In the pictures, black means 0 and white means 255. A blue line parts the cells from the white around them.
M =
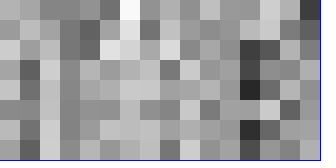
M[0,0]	179
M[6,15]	163
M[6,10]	160
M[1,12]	186
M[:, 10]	[191, 141, 167, 150, 180, 123, 160, 146]
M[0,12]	150
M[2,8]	218
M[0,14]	178
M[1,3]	120
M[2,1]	158
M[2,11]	142
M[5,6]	187
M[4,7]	200
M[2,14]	179
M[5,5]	145
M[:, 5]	[113, 163, 225, 156, 175, 145, 193, 151]
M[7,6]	176
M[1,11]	149
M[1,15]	96
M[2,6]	211
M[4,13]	108
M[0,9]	144
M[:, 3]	[133, 120, 119, 137, 135, 132, 131, 139]
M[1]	[155, 188, 163, 120, 98, 163, 225, 115, 193, 155, 141, 149, 186, 201, 124, 96]
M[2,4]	105
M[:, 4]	[146, 98, 105, 181, 166, 146, 155, 182]
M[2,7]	169
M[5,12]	159
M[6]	[186, 114, 205, 131, 155, 193, 188, 192, 161, 175, 160, 151, 47, 103, 160, 163]
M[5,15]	153
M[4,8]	161
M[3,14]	136
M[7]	[161, 96, 206, 139, 182, 151, 176, 190, 118, 205, 146, 162, 77, 150, 131, 176]

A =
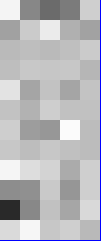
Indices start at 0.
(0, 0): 244
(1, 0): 161
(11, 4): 185
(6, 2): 151
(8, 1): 221
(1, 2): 235
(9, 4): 207
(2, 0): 186
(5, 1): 178
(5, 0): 194
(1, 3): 176
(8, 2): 211
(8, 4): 207
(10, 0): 41
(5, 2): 206
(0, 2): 107
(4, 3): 165
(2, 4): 203
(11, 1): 246
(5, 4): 193

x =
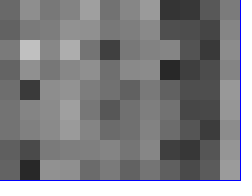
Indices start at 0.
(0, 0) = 105
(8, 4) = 107
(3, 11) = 132
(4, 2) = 141
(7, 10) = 85
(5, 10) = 72
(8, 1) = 40
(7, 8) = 63
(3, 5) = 111
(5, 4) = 119
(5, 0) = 115
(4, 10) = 78
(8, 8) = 95
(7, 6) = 117
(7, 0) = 95
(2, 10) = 57
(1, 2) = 125
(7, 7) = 134
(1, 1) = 122
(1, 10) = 69
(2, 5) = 64
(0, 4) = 159
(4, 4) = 125
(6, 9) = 85
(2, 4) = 116
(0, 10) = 88
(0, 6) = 134
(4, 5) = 113
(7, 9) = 55
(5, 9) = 71

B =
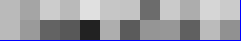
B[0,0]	186
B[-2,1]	165
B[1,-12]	186
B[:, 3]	[186, 88]
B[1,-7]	174
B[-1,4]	34
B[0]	[186, 165, 204, 186, 224, 198, 196, 108, 202, 173, 214, 203]
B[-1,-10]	99

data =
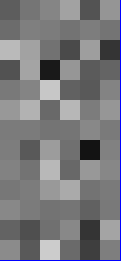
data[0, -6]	93
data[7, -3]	112
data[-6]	[125, 89, 156, 112, 19, 129]
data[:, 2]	[133, 124, 114, 25, 199, 105, 116, 156, 184, 153, 115, 112, 204]
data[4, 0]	121
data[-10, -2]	91
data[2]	[186, 162, 114, 74, 158, 52]
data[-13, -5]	117
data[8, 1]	115
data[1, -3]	115
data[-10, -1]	100
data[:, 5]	[149, 116, 52, 100, 131, 150, 122, 129, 135, 122, 121, 164, 126]
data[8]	[130, 115, 184, 104, 152, 135]
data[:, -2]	[83, 125, 158, 91, 89, 124, 136, 19, 152, 115, 97, 52, 62]
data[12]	[139, 89, 204, 106, 62, 126]
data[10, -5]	123
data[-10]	[82, 164, 25, 150, 91, 100]
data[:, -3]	[162, 115, 74, 150, 97, 183, 117, 112, 104, 170, 117, 136, 106]
